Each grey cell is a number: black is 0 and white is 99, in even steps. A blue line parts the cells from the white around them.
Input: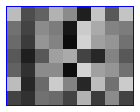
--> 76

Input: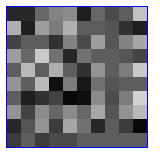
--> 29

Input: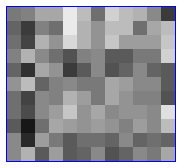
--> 69

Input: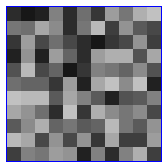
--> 46

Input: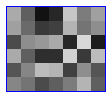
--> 77

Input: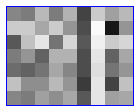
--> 79

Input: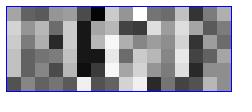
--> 20
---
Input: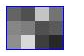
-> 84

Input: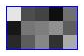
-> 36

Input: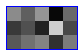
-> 44

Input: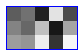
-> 58

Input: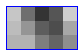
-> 69

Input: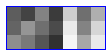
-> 47

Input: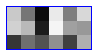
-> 43
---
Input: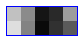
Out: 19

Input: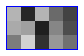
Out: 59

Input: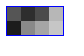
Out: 64

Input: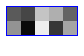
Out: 21

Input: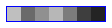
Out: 24

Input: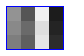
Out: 89

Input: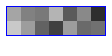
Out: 41
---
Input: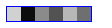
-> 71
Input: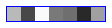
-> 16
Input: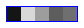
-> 36
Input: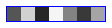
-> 22
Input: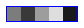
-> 86
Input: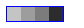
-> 48
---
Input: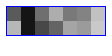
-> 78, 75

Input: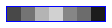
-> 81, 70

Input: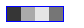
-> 89, 66

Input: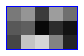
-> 83, 76

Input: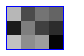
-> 75, 71

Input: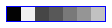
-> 93, 75

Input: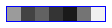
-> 93, 60
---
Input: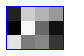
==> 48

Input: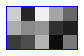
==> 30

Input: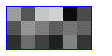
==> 42

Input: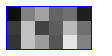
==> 75

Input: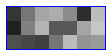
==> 28

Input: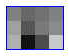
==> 7

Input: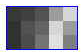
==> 29

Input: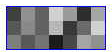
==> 34

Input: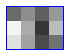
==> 63
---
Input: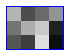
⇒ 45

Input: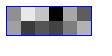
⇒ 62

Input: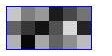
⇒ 38

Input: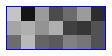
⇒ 64

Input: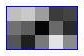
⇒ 44

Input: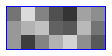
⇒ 59

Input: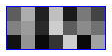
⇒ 50
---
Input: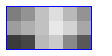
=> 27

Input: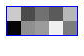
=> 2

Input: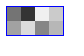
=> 79

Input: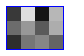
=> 67

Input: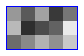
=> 42

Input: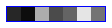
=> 67

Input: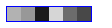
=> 59

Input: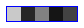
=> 78

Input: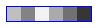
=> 51
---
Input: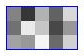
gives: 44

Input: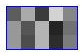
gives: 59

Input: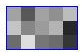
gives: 76

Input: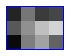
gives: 34

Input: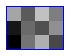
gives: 9

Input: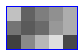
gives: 45

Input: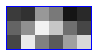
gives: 39

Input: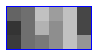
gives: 20

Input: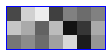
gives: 77
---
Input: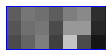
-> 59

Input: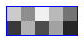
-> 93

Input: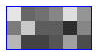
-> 36

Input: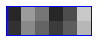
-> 15

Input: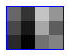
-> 9

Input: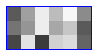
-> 65

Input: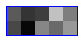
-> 24
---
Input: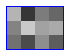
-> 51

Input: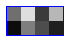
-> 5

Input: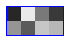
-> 58

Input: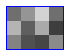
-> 70

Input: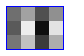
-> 35

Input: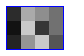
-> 7
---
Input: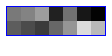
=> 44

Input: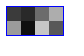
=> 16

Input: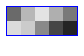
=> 88

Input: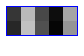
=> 28

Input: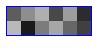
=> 28

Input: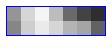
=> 41

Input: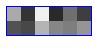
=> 16

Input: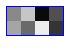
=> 77
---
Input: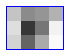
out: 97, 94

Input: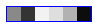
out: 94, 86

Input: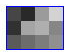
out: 82, 68

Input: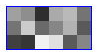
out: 94, 87

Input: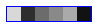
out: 84, 66

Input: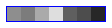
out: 86, 66

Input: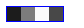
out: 97, 48

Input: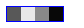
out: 90, 53

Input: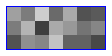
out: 80, 76

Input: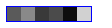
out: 81, 53
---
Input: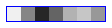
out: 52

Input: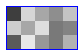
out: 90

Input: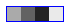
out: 38

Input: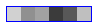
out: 56

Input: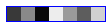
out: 53

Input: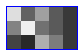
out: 16
